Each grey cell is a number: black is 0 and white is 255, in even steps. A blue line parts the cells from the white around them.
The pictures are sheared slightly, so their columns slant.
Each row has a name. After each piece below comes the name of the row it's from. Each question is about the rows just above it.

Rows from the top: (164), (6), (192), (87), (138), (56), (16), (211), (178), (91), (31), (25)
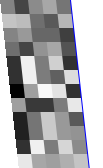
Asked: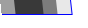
(211)
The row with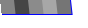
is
(164)
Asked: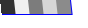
(31)
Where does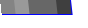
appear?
(192)
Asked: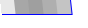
(25)
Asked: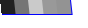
(91)

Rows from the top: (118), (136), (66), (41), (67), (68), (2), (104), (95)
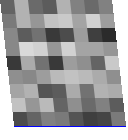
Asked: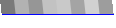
(136)
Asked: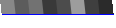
(66)
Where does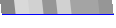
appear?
(41)

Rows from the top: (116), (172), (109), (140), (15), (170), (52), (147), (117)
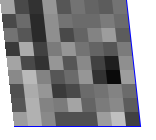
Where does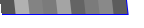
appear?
(147)
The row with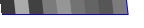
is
(140)
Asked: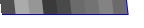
(52)

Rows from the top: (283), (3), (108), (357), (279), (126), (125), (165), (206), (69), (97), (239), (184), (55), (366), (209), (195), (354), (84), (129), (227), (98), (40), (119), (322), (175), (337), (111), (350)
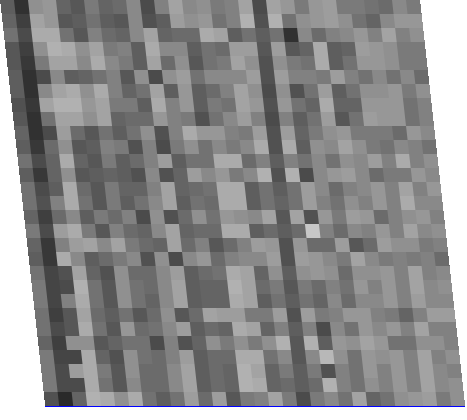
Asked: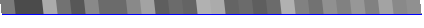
(111)
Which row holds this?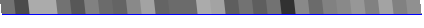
(108)
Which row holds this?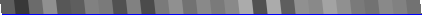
(97)
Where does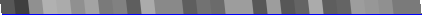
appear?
(357)
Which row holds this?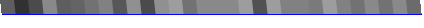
(126)

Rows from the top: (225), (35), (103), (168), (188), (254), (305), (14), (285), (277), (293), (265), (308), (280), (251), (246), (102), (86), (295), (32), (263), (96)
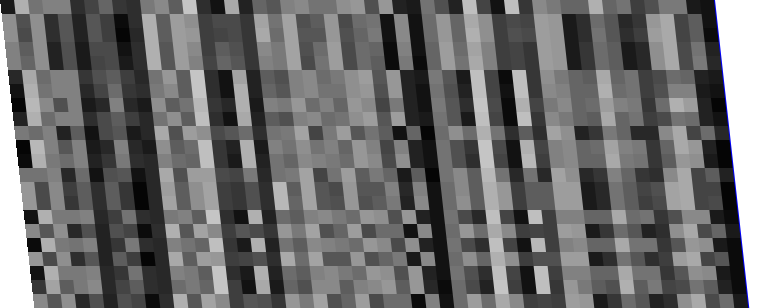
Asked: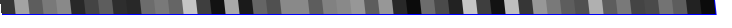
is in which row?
(263)
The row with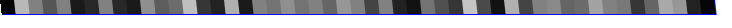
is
(293)
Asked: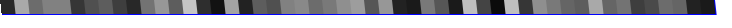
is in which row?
(254)
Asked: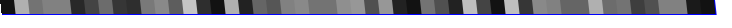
(305)
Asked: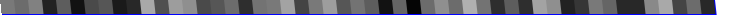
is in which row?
(277)
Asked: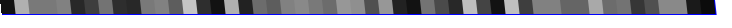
(246)
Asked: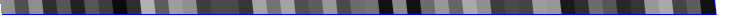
(35)

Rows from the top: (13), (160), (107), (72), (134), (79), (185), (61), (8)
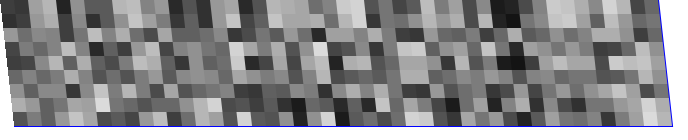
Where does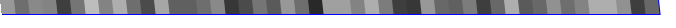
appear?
(107)
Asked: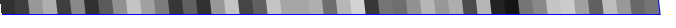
(160)
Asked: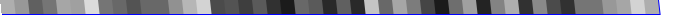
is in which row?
(61)

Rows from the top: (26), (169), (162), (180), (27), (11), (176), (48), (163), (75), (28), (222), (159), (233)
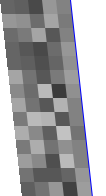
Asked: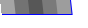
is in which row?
(11)
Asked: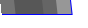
(159)
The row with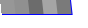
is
(169)
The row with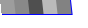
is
(222)

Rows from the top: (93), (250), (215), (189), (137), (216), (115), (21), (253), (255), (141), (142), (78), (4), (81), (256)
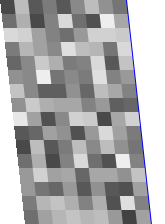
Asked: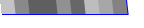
(115)
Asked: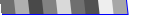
(250)
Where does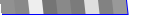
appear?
(216)
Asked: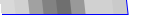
(215)
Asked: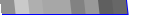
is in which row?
(21)

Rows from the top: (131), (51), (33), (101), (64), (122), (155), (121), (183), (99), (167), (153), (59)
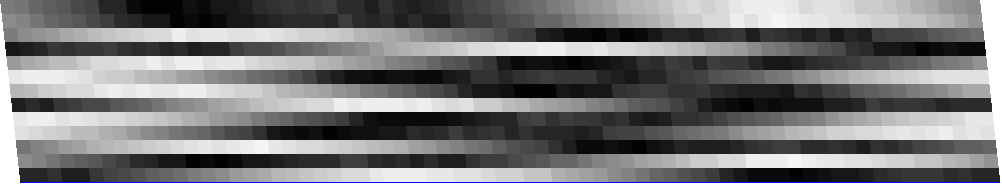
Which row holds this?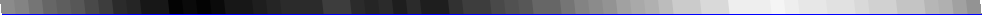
(153)
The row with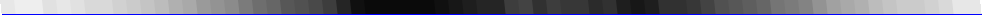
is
(183)
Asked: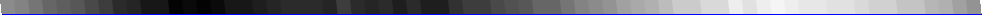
(51)

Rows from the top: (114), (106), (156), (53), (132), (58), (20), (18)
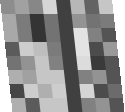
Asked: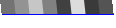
(132)

